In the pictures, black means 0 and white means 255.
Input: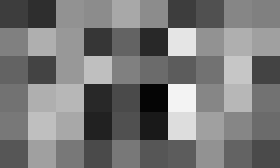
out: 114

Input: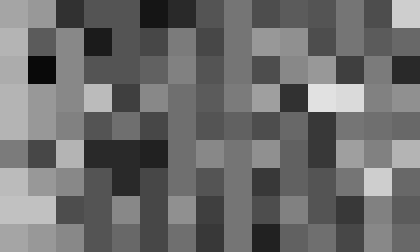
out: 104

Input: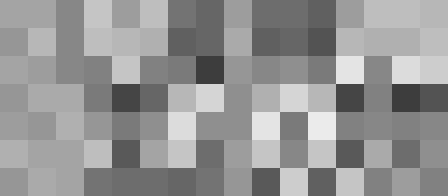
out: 135

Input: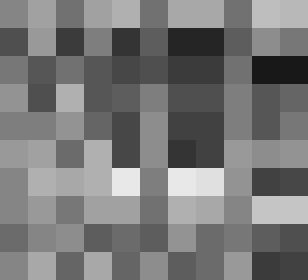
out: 197

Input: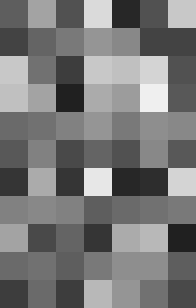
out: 32

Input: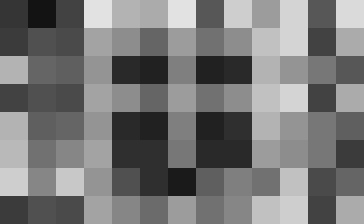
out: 59
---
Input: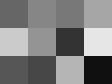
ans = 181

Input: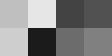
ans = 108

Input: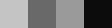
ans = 154

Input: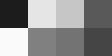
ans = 115

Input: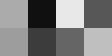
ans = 101

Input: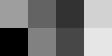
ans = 71

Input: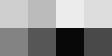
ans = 8

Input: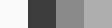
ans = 138

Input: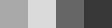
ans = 102

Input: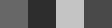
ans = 195
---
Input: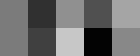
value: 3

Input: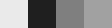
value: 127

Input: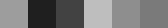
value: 142

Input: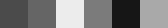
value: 22

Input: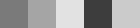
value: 61

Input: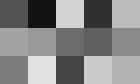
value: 203

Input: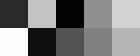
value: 129
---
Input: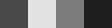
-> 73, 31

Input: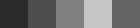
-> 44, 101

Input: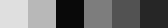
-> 223, 38

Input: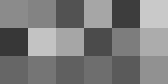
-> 139, 145

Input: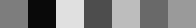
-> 125, 154

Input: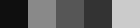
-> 15, 203

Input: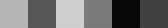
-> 181, 65
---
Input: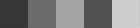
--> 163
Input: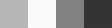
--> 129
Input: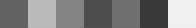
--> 132
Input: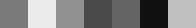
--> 145
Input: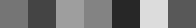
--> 158
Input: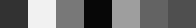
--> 120
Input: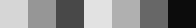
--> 72
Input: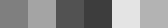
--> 82
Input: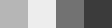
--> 114
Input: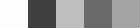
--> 190
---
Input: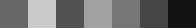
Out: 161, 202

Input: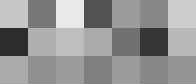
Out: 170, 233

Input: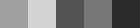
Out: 84, 212

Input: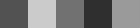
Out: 113, 203

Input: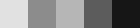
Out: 182, 225

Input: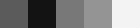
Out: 120, 243

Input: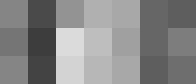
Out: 190, 219
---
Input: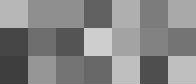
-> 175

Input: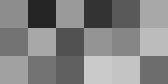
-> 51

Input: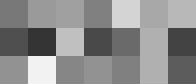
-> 212

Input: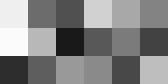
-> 209

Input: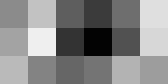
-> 59

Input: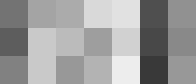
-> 225

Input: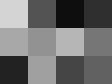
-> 83

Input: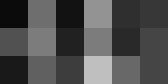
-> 147

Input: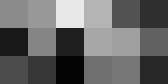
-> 180

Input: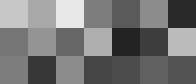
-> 90
